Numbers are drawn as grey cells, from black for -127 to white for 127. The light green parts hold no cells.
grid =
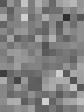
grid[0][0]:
-40
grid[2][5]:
3
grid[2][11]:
-42
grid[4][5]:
-18
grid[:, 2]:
[-7, 9, 5, 2, 20, -31, 8, 27, 25, 30, -8, -58, 27, -10, 46, 17]
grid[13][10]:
-17
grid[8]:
[5, -11, 25, 23, 14, 2, -3, 3, -6, -9, -27, 17]
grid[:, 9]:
[43, 18, -80, 13, 22, -28, 5, -6, -9, 19, -36, 42, 21, -5, 33, -5]
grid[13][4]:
16
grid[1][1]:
-31
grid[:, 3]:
[67, 15, 79, 13, 24, -12, -6, 17, 23, -5, -21, 24, 1, -14, -33, 10]
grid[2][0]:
44
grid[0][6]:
19
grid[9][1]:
10
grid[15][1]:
1
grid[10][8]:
77
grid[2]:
[44, -18, 5, 79, -16, 3, 44, 8, 11, -80, -10, -42]
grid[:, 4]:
[-2, -4, -16, -3, -3, -25, 3, -6, 14, 2, -23, -30, -32, 16, -9, 30]
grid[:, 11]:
[19, 23, -42, 14, 15, 16, 4, -2, 17, 39, 33, 30, -40, 35, 60, 15]
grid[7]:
[-4, 24, 27, 17, -6, 14, -36, -28, -14, -6, -15, -2]
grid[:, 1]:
[21, -31, -18, 0, -11, 35, -13, 24, -11, 10, -26, -16, -9, -23, 43, 1]
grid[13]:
[7, -23, -10, -14, 16, -9, -17, -3, -35, -5, -17, 35]
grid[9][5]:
2
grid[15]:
[-1, 1, 17, 10, 30, -27, -29, -8, -29, -5, -11, 15]
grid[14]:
[13, 43, 46, -33, -9, -31, 80, -26, 3, 33, 40, 60]

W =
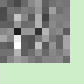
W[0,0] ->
-12
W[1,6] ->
-37
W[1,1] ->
-13
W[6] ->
[-28, -36, 125, -34, -45, 64, -39, 18, -27, 38]
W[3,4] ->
-16
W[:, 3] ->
[-23, -1, 8, -20, 22, -39, -34, -33, 15]
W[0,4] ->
9
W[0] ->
[-12, -35, -54, -23, 9, 29, -31, -14, -5, -10]
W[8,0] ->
-27
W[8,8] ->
8
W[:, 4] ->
[9, -8, -36, -16, 24, -45, -45, -17, -2]
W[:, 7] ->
[-14, 31, 3, 9, 1, -9, 18, 7, 3]
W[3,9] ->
5
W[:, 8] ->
[-5, -15, 1, -4, 10, -25, -27, -3, 8]
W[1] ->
[-52, -13, -17, -1, -8, 20, -37, 31, -15, -4]
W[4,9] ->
-35
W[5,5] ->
-7
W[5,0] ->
37
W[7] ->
[-15, -12, 52, -33, -17, 15, -23, 7, -3, 17]
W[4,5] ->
-78
